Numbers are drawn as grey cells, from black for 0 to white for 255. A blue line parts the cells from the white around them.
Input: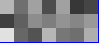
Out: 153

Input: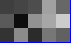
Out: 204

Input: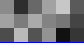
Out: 68

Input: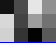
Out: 114

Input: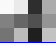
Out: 148

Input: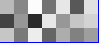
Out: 211

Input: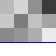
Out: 164

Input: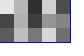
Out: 133
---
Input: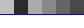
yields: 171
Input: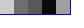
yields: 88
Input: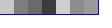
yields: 106
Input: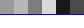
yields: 125
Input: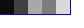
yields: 169
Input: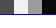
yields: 156
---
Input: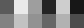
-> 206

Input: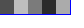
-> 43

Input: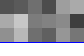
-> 158

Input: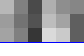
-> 142

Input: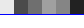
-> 133

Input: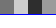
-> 46

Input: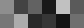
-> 193

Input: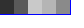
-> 181

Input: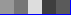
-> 62
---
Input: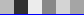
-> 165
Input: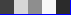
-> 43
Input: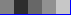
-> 199
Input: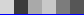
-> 86
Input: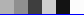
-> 252
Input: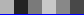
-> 72
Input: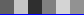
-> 146
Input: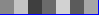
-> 166
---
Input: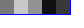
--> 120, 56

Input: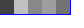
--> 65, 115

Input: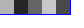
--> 179, 73

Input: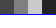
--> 69, 36

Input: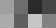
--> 159, 130

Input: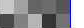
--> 199, 115

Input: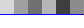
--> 215, 140

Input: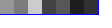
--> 150, 49

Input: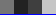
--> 117, 198

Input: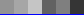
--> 147, 53
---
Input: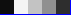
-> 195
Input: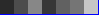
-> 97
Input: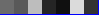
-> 16
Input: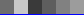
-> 94
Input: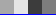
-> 229
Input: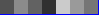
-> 203
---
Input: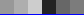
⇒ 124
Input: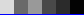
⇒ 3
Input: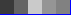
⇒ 129
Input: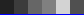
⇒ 80
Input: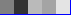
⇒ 228
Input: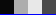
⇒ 74
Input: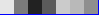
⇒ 143
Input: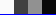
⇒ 8
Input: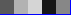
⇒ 135
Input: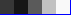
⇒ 249
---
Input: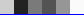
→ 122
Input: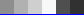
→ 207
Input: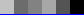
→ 130
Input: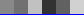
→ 193
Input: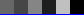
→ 133
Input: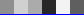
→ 171
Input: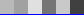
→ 224
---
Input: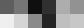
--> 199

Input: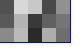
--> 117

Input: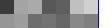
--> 128

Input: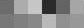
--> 152

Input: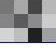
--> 204

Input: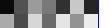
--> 236

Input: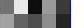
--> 37

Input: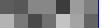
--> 100

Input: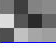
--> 100

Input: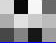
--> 188
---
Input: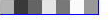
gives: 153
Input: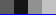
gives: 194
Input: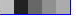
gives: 171
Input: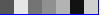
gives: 207
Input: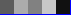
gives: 17
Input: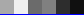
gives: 16
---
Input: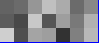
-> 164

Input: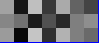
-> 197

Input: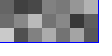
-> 129

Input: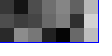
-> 119

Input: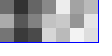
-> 74

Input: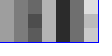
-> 91
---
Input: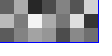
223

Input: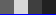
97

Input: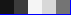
216

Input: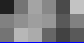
183

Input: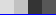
194

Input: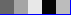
188

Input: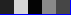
137

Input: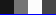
116
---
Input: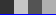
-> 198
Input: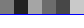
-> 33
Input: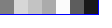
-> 215
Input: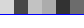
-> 71
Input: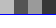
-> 84
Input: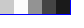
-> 252
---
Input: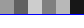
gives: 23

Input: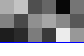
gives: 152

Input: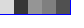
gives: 80

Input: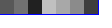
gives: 61

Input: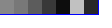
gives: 40

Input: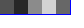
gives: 103

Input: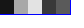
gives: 90

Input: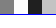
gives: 195

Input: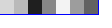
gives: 98

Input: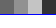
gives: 51
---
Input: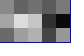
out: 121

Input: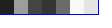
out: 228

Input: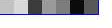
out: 88

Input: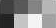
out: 183

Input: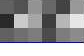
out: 153

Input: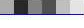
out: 228

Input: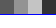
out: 51

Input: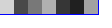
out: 162
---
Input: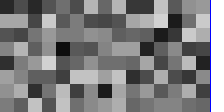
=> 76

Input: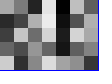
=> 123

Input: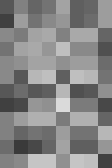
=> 129

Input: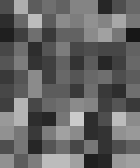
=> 174

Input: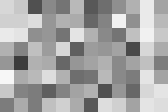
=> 200

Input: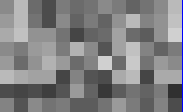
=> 186
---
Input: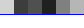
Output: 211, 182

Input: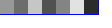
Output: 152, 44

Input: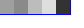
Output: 159, 51

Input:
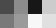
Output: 74, 224

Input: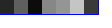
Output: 38, 58

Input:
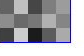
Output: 99, 170

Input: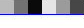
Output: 187, 71

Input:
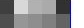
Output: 63, 99

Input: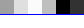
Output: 160, 50
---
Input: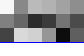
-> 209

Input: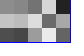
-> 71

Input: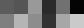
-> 141

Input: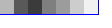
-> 127

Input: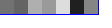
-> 154

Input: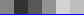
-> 87
